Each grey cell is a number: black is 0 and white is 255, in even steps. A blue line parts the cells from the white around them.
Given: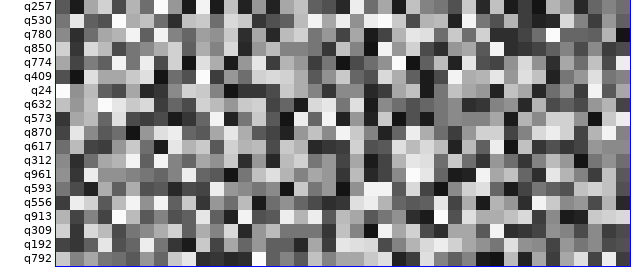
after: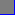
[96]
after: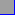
[145]

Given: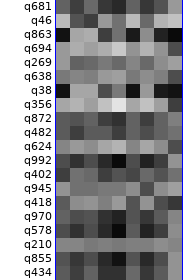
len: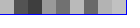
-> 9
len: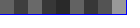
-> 9
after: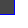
[105]
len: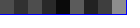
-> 9
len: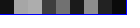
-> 9

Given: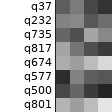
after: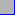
[158]
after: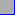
[158]
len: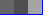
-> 3
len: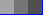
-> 3

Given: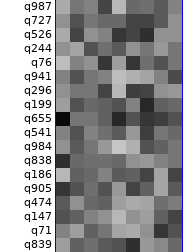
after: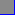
[105]
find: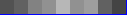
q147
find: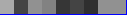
q526
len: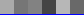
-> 6
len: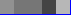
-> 5
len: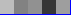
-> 5
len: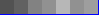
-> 7

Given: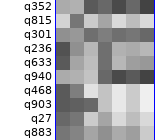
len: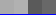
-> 4
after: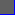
[104]
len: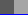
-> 2
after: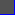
[144]
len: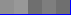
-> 5
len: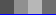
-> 4

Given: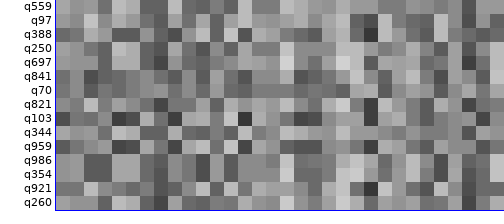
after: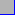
[106]
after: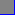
[91]

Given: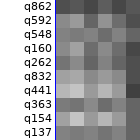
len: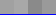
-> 4
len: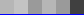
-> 6
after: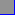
[109]
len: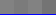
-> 4
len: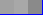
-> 3
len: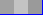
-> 3
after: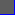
[71]

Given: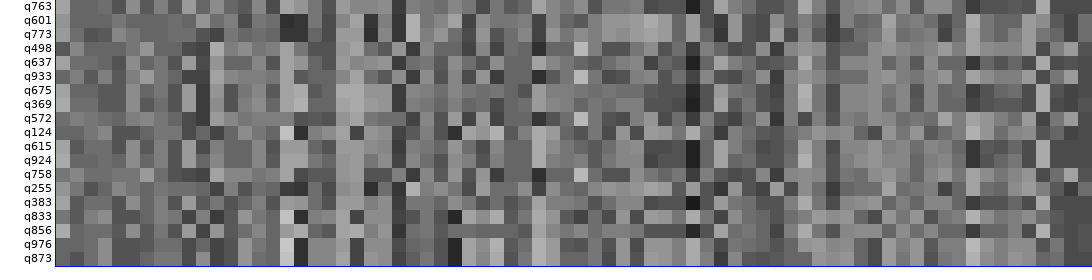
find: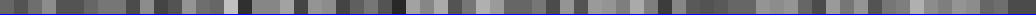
q873
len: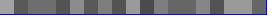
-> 19
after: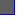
[118]
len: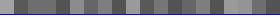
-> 20
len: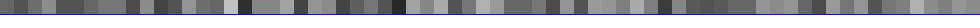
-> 70

